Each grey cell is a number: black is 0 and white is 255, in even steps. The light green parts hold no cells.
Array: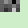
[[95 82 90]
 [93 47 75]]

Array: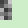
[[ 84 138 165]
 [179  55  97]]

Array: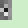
[[ 93 175 138]
 [193  24 152]]

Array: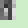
[[128  49  80]
 [100 201  66]]

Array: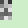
[[139 185 195]
 [211  95 226]]

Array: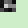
[[ 17 205 135]
 [ 73  29  12]]
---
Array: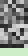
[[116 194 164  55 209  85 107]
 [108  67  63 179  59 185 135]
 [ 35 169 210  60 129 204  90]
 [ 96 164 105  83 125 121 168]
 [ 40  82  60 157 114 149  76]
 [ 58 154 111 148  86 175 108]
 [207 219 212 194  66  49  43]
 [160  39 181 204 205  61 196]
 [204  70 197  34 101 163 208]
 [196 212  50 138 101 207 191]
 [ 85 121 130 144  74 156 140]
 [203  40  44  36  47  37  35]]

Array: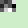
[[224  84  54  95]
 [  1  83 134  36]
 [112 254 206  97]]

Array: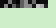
[[ 14  14   7 104  16 141  94   4  20 121   8  12]
 [ 34 172 198  23 137 143  96  29  96   9 137  12]]

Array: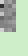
[[129 160 144 206]
 [167 120 135  48]
 [144 146 136 146]
 [120 145 139 195]
 [140 120 127 104]
 [155 148 138 129]
 [141 134 129 130]
 [125 157 146 208]]

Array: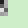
[[176  31]
 [172  95]
 [100 224]
 [171 159]]

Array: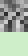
[[147 180 167 123  89 103 146]
 [185 167 118  86 102 153 183]
 [ 95 136 172  98 133 174  98]
 [214 152  46 189 182  44 161]
 [ 76 171 152  79 182 136  83]
 [119  62 211 139  54 204 157]
 [ 61 158 215 136  58 107 205]
 [ 81 148 191 139  76 115 187]]
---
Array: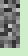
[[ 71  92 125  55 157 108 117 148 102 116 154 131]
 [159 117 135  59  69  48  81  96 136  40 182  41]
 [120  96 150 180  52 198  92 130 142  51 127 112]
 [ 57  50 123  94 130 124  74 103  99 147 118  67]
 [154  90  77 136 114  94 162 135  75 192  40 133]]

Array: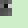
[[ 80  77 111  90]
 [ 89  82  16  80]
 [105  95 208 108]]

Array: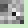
[[155 204 152  88  86 123]
 [128 177 157 102  75 126]
 [168 212 177 176 192 137]
 [132 201  27 222 152 189]
 [144 103 253 175 181 160]
 [ 59 126 188 149 156 189]]

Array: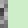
[[106 163 122  76  61 180 165]
 [117 125 175 193 151 115 147]]

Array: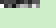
[[254  53]
 [ 57  75]
 [108  68]
 [ 20  70]
 [128  26]
 [192  45]
 [178  85]
 [111  40]
 [229  90]
 [143  92]]

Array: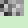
[[210 117  50 149]
 [ 47 171 205  78]
 [ 76 118 111 162]
 [178 201 143 178]
 [102 159 206 151]
 [164 165 173 150]]

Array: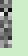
[[161 159  88 127 152  82 100 165 235  32 124  78]
 [ 93 133 112  98  69 180 132 110  28 172 119 174]
 [139 207  46 100  92 127  91 174 199  10 126 107]]
